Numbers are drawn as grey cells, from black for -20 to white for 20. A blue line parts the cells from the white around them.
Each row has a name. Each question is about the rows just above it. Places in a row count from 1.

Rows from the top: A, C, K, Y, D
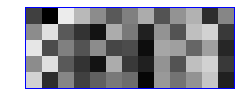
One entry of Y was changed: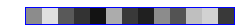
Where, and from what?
9, [3]
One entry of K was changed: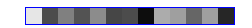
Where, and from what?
9, [6]
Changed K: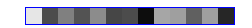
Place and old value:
11, [-4]
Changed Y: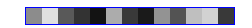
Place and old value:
8, [-15]

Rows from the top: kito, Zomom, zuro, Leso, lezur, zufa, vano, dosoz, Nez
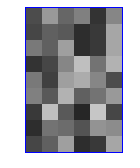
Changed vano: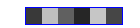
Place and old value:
3, [-6]
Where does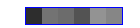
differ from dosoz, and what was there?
6, [2]
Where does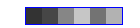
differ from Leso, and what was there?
4, [10]

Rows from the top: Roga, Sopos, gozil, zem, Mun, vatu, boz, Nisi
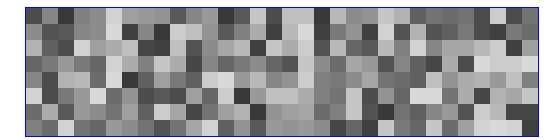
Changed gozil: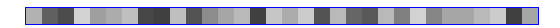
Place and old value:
32, [5]
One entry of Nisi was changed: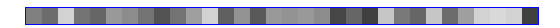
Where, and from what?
11, [6]
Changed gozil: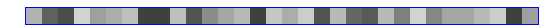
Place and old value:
8, [-9]
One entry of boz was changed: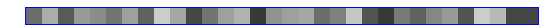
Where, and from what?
24, [-2]

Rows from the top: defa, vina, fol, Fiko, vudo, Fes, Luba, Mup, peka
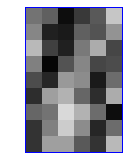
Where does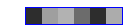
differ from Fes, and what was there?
4, [-4]
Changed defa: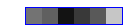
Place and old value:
3, [-18]
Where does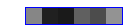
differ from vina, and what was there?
5, [-7]
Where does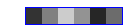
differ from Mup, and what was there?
4, [2]
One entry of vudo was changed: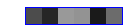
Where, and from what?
4, [2]

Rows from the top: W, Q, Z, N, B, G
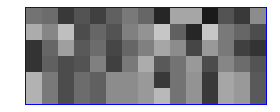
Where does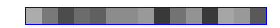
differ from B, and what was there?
1, [8]
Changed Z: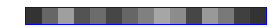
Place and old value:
4, [-6]
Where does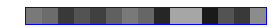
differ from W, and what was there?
1, [-2]
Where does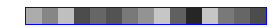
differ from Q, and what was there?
7, [0]
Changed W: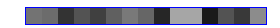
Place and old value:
3, [-11]
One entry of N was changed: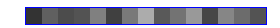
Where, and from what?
12, [-8]

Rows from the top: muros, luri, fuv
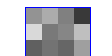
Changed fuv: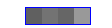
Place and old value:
4, [5]
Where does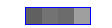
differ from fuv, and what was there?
3, [-4]
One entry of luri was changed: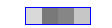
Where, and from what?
4, [10]
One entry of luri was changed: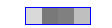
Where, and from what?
3, [1]
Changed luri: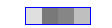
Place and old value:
1, [14]
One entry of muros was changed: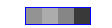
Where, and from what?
3, [0]

